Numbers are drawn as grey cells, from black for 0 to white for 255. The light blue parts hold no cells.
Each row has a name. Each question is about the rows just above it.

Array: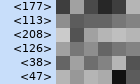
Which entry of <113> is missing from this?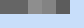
119
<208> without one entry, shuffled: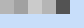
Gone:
191
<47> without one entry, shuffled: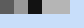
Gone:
171
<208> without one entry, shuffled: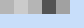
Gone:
191
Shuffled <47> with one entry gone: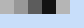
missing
171
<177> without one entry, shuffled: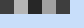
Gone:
74
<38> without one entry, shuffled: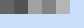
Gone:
110

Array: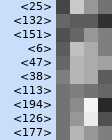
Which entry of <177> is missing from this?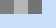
151
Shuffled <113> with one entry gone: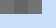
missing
127
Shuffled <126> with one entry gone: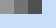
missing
235
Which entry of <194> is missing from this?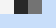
139
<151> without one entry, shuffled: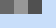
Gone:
127

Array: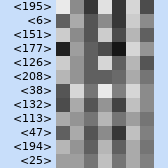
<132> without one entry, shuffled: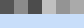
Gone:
67
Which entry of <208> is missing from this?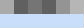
106

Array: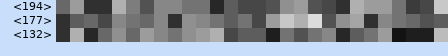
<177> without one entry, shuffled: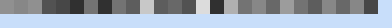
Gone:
165
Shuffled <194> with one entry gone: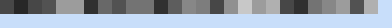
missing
59
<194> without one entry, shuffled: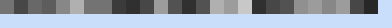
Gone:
125

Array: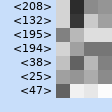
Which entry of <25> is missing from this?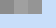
172
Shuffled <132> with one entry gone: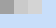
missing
54

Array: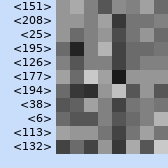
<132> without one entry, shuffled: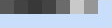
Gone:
170
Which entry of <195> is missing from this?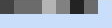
117
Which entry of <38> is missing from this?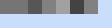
97
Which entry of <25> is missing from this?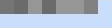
76
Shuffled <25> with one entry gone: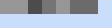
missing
129
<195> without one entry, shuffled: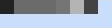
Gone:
129
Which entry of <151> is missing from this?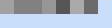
139

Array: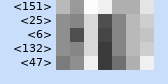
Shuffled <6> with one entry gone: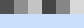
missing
185
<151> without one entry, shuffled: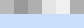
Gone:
252
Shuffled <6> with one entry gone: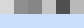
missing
69

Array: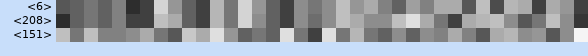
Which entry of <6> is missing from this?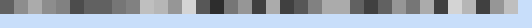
159
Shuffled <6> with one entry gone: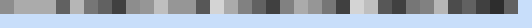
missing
159
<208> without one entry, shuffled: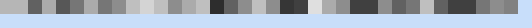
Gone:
109
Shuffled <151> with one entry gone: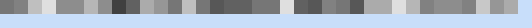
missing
245
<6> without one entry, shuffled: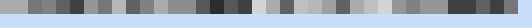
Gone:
76
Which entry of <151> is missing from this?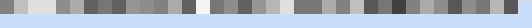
200
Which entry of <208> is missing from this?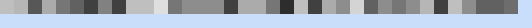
54

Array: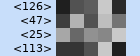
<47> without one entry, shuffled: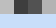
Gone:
116
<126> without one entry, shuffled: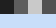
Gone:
41
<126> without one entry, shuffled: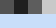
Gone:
41
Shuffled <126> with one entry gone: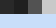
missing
93
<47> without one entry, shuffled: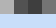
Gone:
190

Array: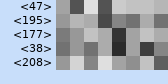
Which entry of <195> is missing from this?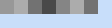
182
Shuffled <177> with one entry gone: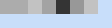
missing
123
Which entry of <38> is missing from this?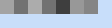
43
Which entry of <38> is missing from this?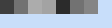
152
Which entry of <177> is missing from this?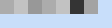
123
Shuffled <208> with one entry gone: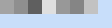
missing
212
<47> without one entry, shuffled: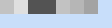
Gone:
203

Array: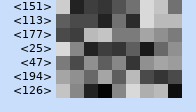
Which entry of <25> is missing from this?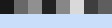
53
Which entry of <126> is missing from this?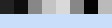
174
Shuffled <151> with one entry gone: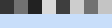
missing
83
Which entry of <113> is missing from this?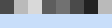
43
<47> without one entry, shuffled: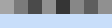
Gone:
156
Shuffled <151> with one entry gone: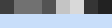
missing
205
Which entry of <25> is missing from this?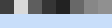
24

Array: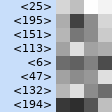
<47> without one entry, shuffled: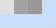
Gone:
140
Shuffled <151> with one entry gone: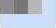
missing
203
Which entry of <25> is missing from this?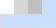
243
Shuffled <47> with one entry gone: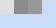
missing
162
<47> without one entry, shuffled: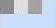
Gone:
152
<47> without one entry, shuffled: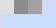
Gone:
152

